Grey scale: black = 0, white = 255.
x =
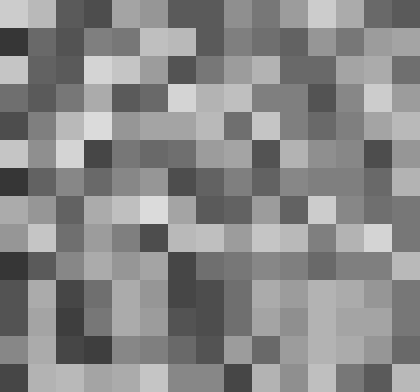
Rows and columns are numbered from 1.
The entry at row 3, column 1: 197
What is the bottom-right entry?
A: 185
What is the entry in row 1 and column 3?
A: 90
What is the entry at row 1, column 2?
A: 185
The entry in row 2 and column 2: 105
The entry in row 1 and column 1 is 204
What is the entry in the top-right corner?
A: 90
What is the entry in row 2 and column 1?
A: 54
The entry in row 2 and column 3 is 83

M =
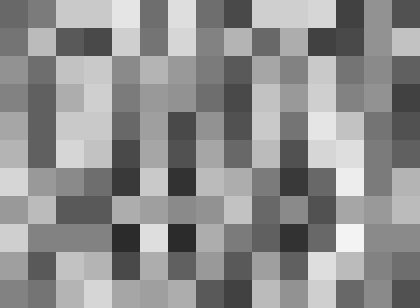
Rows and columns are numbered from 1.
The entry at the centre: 166
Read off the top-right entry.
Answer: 81
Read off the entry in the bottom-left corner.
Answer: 130
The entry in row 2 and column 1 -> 116
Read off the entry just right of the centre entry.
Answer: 104
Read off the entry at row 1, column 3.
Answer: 201
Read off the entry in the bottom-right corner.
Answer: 81
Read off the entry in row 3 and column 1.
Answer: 146
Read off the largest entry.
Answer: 243
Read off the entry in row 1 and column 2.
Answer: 123
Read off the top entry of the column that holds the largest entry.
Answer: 65
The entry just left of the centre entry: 81
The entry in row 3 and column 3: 194
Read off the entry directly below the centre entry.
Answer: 187
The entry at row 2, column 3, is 89
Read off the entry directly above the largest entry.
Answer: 166
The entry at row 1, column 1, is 104
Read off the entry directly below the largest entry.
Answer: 187

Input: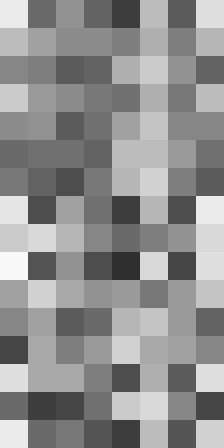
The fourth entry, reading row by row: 99
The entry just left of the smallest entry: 77
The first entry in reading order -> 235
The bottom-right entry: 209
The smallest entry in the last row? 61
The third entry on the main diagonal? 91
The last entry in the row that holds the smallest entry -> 223
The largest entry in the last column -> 235
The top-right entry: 223
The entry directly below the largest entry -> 161
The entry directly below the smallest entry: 154
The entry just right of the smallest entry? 217
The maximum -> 249
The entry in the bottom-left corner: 235
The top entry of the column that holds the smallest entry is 61
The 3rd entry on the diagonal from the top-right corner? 203
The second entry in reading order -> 106
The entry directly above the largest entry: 203
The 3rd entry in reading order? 146
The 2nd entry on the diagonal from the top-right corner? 126
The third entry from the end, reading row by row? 188
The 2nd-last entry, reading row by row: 84
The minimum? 47
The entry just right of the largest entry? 84

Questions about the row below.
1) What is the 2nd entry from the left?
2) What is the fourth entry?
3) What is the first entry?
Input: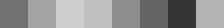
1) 164
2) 192
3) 113

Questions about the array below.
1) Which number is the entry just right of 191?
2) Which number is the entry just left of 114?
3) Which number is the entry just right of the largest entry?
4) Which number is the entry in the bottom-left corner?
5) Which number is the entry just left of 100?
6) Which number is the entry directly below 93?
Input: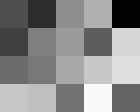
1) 114
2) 191
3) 100
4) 199
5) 250
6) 199

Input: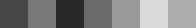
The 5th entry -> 153
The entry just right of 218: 174
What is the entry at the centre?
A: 106
